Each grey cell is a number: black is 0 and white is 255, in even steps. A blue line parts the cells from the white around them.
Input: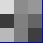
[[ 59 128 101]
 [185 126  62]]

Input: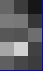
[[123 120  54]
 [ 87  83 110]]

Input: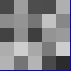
[[140 148 118]
 [ 66 144  62]]

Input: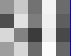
[[ 78 226 125]
 [216 130  59]]

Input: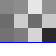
[[108 205 107]
 [114 125 213]]

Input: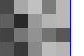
[[ 95  40 153]
 [ 66 119 146]]

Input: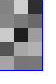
[[135 122 105]
 [203  30 157]]

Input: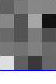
[[135  83 166]
 [105  83 123]]

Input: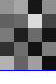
[[ 97 105 219]
 [122  30 107]]
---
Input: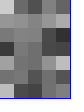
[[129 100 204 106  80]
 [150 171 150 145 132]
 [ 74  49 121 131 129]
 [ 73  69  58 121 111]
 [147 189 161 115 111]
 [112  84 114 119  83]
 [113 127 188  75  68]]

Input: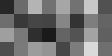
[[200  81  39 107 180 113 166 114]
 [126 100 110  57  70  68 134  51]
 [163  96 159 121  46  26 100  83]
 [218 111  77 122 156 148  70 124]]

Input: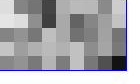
[[138 205 221 132 116  68 175 186 184]
 [160 195 229 221 143  63 169  99 134]
 [162 116 132 147 119 191 169 113 127]
 [165 121 196 158 176 186 177 193 141]
 [ 80  18 136 147 121 180 124 193 120]]

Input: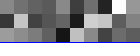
[[252 151 136 113  98  90 137  62 111  35]
 [ 93 130  55 197  66  85 100  27 207 197]
 [108  93 156 141 124  96  21 192 137  67]]

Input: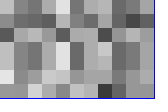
[[122 165 191 133 117 172 226 117 173 182 106]
 [ 72  97 140 110 104  94 181 128 108 165 100]
 [181 157  89 168 184 153  92 171 173  76 149]
 [122 165 191 133 117 172 226 106 173 200 106]
 [122 165 191 133 117 172 226 106 173 182 106]
 [151 172 229 139 157 202 196 150 165 165 122]
 [151 150 152 150 211 172 136 193 180  58 100]]

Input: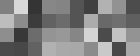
[[146  76 128 216  52 135 132  84  64 178]
 [111  95 189 140  60  98 108  84 172 105]
 [195 147 142  56 108 148 152 134 212  75]
 [ 72 168  75  72  98 177 169 168 139 201]]

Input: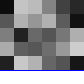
[[ 65  40  13 196 187 131]
 [ 92  18  87 177 150 177]
 [119 175 126  34 105  85]
 [153 205 171  95  87 110]
 [ 84  22  32 200 178 102]]
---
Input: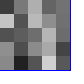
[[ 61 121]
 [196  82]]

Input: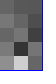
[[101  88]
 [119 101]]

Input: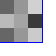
[[101 150]
 [186 164]]

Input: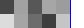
[[ 71 162]
 [220 165]]

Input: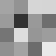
[[164 147]
 [155  50]]

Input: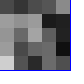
[[ 73  53]
 [157 145]]

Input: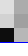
[[223 172]
 [210 160]]

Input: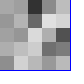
[[168 159]
 [151 180]]

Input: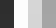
[[ 46 253]
 [ 47 253]]
